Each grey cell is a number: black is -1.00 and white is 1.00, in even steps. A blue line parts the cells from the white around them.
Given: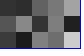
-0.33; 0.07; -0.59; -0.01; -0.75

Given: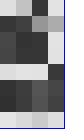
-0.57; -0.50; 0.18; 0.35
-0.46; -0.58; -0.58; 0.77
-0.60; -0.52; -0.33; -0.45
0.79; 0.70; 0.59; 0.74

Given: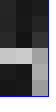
-0.72; -0.81; -0.72
0.55; 0.59; 0.26
-0.83; -0.81; 0.22

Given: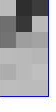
-0.13; -0.57; 0.45
0.47; 0.45; 0.43
0.48; 0.47; 0.47

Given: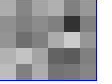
0.13; 0.00; 0.10; 0.00; -0.61; 0.00
0.40; 0.53; 0.29; -0.22; -0.29; 0.00

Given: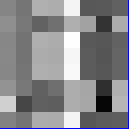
0.12; -0.06; -0.23; -0.12; 0.37; 0.27; -0.60; 0.35
0.07; -0.10; 0.35; 0.33; 0.93; -0.28; -0.33; -0.21
0.15; -0.06; -0.24; -0.13; 0.36; 0.30; -0.63; 0.38
0.02; -0.09; 0.35; 0.34; 0.91; -0.32; -0.28; -0.26

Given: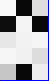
-0.90; 0.91; -0.94
0.93; 0.89; 0.73

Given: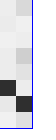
0.84; 0.88
0.85; 0.62
-0.64; 0.85
0.89; 0.76

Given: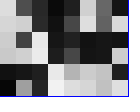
0.68; 0.63; -0.67; -0.87; -0.44; 0.74; -0.23; 0.70
0.58; 0.63; 0.84; -0.77; -0.44; -0.84; -0.83; 0.61
-0.95; 0.25; -0.71; 0.90; 0.73; 0.68; 0.51; 0.75
